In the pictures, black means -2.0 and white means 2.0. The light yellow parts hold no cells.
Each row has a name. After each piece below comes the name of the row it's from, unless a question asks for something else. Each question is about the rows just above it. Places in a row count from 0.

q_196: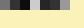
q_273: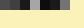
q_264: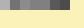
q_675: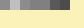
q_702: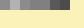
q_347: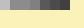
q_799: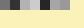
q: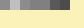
q_675
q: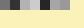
q_799
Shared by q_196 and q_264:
[-0.2]
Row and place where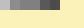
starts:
q_675, 1

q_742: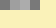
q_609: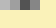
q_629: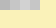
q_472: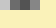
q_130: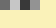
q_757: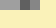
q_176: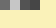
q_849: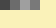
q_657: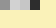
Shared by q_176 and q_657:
[1.1]
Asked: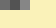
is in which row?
q_472
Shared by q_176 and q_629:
[1.1]
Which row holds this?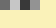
q_130

